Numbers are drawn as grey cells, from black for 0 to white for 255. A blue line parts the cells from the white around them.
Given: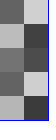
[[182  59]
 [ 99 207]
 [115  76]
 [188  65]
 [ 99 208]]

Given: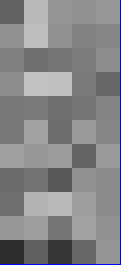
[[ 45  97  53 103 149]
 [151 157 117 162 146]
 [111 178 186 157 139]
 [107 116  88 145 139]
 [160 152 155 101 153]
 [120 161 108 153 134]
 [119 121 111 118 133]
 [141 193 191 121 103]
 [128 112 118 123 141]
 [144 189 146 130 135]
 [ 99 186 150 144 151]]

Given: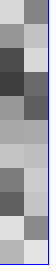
[[182 227]
 [223 138]
 [ 96 195]
 [124 203]
 [195 190]
 [167 169]
 [152  95]
 [ 62 107]
 [ 76 216]
 [150 193]
 [216 131]]

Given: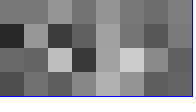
[[ 76 113  95 135 177 148  95 101]
 [104 101 189  55 161 204 136  96]
 [ 40 151  60  96 159 118  88 122]
 [119 120 149 116 147 120 108 126]]

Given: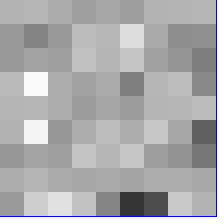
[[154 206 225 194 133  53  77 201 179]
 [173 181 171 167 170 164 173 173 168]
 [151 164 159 196 182 198 158 147 119]
 [178 244 151 173 189 173 199 167  96]
 [181 182 173 156 166 156 181 182 188]
 [186 250 173 162 171 127 182 189 137]
 [153 163 159 193 181 197 161 149 126]
 [153 132 153 188 183 221 170 142 144]
 [179 182 172 159 167 158 179 180 182]]

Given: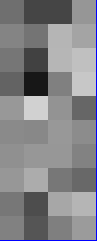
[[129  85 127 155]
 [119  77 167 181]
 [151 172 119 104]
 [144 151 151 130]
 [138 136 152 140]
 [152 209 147 102]
 [ 99  23 128 199]
 [118  65 182 192]
 [132 116 181 164]
 [111  69  69 150]]

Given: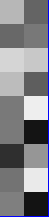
[[127  19]
 [115 234]
 [ 47 150]
 [122  20]
 [121 238]
 [188  94]
 [213 200]
 [104 120]
 [183 100]]

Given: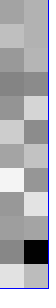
[[226 188]
 [135   2]
 [158 164]
 [152 227]
 [244 150]
 [164 194]
 [205 140]
 [148 213]
 [132 139]
 [153 181]
 [191 178]
 [163 178]]

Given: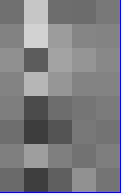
[[106  62  95 145 116]
 [127 158 127 114 126]
 [110  61  84 120 115]
 [126  75 109 117 123]
 [131 182 150 131 131]
 [144  92 163 149 136]
 [130 210 156 133 131]
 [112 198 109 108 120]]
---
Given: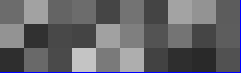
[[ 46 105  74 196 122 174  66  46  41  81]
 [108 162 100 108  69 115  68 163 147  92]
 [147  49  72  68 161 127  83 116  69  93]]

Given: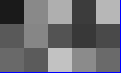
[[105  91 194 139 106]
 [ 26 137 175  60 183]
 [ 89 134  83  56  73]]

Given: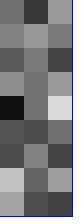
[[163  79  66]
 [113  56 154]
 [130 151 122]
 [ 91 122  68]
 [142 115 153]
 [ 15 115 218]
 [ 84  75 113]
 [ 77 130  68]
 [193  99 158]]

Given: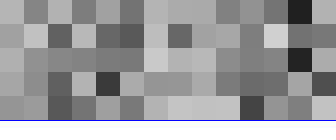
[[149 155  88 116 159 121 179 196 193 194  68 148 127 194]
 [181 133 178 125 161 115 180 171 170 129 146 116  32 178]
 [161 193  97 184 103  89 189 103 162 167 126 208 114 120]
 [176 145 135 131 123 121 201 179 184 140 127 132  35 172]
 [166 141  96 179  58 171 149 150 170 123 107 110 165  79]]

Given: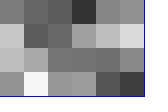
[[147 247 151 156  85  63]
 [124 101  93  51 134 145]
 [200  93 103 160 189 218]
 [189 169 117 114 112 137]]

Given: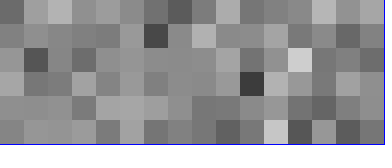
[[133 150 148 155 123 162 117 129 119  97 120 198  86 151  92 118]
 [107 159 179 144 156 139 113  91 124 172 118 129 137 182 146 166]
 [129 143 135 128 124 153  72 138 177 138 140 164 121 138 104 130]
 [150  85 134 109 143 149 140 139 141 164 115 145 206 119 128 109]
 [166 119 124 162 132 153 128 140 138 153  60 178 152 121 161 143]
 [143 142 145 123 164 166 158 143 119 121 138 151 115 101 127 142]]
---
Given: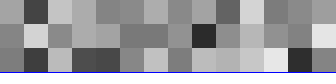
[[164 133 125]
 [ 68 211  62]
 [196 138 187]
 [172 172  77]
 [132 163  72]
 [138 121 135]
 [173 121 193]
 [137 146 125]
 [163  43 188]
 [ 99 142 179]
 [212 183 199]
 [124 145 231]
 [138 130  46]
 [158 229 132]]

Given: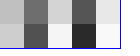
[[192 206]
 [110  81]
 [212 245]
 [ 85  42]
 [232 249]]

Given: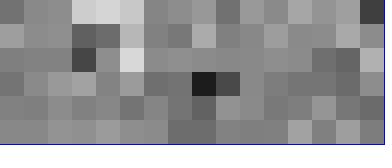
[[114 158 127 116 129 136]
 [137 140 130 138 127 136]
 [141 143 130 153 140 147]
 [205  96  70 162 129 144]
 [213 108 142 131 135 155]
 [200 183 216 155 116 142]
 [133 129 139 111 133 139]
 [141 120 143 115 116 109]
 [152 171 139  28  98 109]
 [113 128 136  73 146 130]
 [153 136 137 137 138 127]
 [138 157 142 125 121 128]
 [166 138 139 117 126 162]
 [148 140 111 117 149 128]
 [159 169 101 107 119 158]
 [ 63 140 177 141 107 125]]

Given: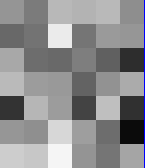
[[149 104 168 186  51 150 205]
 [123 115 109 156 182 143 199]
 [184 235 105 153 156 215 245]
 [179 117 126  99  67 158 148]
 [185 154  96 146 191 109 117]
 [142 150  45 171  48  11 165]]

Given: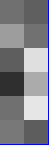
[[112 157  94  47 112 120]
 [ 95 113 223 171 230  93]]

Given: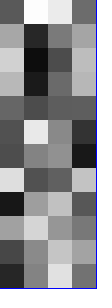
[[ 89 167 209 184 102  81  77 222  23 161  71  38]
 [253  39  13  26  76 233 131  81 158 213 138 131]
 [235 122  76 106  93 137 145  96 193 150 197 225]
 [108 165 189 183  94  51  24 195  87 120 163 114]]
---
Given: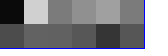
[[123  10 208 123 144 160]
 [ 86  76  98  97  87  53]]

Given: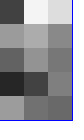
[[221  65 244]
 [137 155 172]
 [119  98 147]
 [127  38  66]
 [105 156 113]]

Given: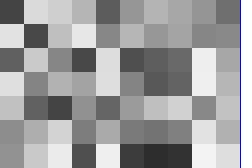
[[111  68 218 207 181  92 150 180 167 149]
 [137 226  72 191 231 135 182 151 164 134]
 [167  96 202 134  72 221  79  94 105 238]
 [182 223 132 178 163 222 132  88  99 239]
 [194 193  97  68 145 101 155 191 209 136]
 [177 141 174 211 125 170 122 115 128 226]
 [222 146 201 235  79 239  60  45  50 243]]

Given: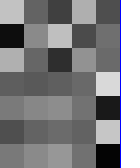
[[ 78 194  99  64 175]
 [111  13 138 191  75]
 [106 176 102  46 146]
 [217  94  89  95 105]
 [ 25 122 135 141 114]
 [198  79  99 107  98]
 [  4 121 138 151 113]]

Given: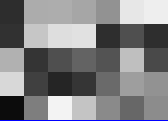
[[238  45 172 173 166 146 231]
 [ 46  49 198 222 225  46  79]
 [ 73 177  52  79  99  83 191]
 [146 216  64  37  53 106 158]
 [140  12 126 243 196 138 103]]

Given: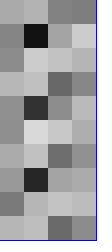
[[126 170 179 130]
 [204 133  18 164]
 [181 140 204 194]
 [135 183 192 104]
 [186 144  50 141]
 [174 143 217 200]
 [145 171 193 110]
 [171 153  38 164]
 [188 122 182 195]
 [140 182 190 106]]
